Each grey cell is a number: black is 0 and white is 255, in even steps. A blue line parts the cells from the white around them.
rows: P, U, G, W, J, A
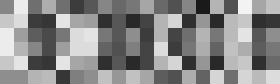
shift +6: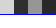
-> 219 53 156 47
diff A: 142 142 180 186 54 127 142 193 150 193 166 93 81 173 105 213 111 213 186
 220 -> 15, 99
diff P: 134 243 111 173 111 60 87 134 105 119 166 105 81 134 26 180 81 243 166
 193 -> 2, 236
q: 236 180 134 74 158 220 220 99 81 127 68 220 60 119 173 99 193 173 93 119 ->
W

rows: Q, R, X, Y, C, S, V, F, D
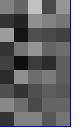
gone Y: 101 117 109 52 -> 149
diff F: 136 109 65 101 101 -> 3, 72
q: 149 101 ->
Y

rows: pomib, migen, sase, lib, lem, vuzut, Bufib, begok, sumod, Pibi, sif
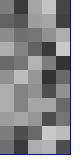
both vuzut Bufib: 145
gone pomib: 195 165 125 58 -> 70
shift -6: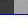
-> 52 159
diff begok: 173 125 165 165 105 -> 2, 131
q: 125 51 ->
lem
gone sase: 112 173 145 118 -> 139

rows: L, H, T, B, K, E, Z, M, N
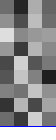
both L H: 109
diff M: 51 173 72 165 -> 2, 181
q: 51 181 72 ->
M
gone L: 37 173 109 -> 101
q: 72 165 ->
M

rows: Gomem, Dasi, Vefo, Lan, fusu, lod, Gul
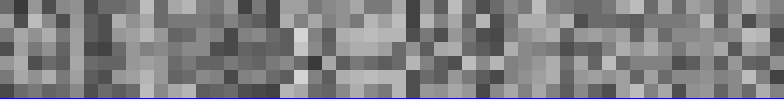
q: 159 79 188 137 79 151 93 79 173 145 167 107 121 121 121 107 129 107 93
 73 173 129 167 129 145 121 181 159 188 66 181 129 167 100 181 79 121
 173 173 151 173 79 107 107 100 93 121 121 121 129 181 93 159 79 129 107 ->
Dasi
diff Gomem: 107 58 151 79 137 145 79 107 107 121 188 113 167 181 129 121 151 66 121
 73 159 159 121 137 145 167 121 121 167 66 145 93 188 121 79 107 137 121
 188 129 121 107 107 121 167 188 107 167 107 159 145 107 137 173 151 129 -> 12, 107
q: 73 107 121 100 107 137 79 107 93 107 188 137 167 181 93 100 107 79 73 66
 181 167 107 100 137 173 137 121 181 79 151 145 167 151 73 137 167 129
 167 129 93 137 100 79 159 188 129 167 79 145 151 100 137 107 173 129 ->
Gul
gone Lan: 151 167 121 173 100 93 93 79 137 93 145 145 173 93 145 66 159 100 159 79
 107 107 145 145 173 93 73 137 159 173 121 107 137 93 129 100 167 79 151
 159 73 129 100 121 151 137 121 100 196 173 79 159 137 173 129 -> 87
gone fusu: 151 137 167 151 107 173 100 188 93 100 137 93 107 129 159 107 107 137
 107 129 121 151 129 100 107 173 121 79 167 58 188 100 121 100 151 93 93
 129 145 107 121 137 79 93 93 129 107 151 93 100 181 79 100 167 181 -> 113
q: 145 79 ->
Gomem
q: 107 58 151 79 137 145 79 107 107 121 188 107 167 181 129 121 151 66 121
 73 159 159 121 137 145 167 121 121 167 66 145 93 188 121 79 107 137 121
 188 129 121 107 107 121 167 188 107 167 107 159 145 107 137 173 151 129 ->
Gomem

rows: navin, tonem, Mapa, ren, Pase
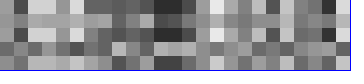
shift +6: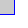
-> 209
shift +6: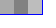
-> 176 135 195
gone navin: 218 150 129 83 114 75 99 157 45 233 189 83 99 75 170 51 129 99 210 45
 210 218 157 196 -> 91
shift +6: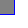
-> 135

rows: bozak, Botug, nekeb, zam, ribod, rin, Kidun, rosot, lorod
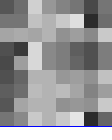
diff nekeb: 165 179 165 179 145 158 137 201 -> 2, 171
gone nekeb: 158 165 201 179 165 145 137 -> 171

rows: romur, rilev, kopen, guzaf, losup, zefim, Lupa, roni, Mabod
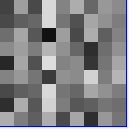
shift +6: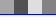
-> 172 87 228 137
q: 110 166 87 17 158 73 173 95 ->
kopen
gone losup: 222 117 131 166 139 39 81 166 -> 53
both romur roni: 173

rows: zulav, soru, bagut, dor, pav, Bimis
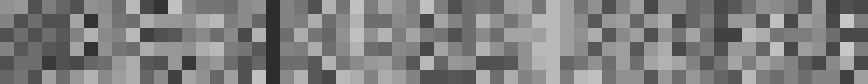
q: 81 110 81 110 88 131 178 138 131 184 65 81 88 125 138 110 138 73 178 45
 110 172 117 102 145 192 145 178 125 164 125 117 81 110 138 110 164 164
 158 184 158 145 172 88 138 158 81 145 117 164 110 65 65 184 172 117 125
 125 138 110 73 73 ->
bagut
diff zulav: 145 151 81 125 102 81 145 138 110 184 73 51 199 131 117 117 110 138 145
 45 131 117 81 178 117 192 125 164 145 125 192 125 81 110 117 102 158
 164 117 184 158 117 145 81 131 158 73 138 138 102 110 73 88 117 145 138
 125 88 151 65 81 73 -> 13, 192
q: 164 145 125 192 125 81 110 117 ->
zulav
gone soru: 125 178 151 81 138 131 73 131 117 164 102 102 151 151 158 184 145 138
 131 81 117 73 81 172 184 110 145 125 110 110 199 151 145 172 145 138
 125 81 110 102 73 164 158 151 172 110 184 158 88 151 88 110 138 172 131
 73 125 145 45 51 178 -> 192
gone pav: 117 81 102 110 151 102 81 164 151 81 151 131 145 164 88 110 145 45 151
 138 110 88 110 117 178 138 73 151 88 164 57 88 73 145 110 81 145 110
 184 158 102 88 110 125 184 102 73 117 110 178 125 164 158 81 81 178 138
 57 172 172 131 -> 95

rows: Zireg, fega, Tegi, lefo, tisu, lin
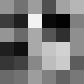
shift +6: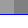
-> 163 134
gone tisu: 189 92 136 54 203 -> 66

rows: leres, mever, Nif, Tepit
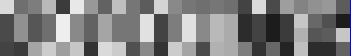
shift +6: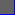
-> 104
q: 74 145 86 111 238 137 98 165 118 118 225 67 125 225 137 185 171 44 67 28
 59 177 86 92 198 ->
Nif

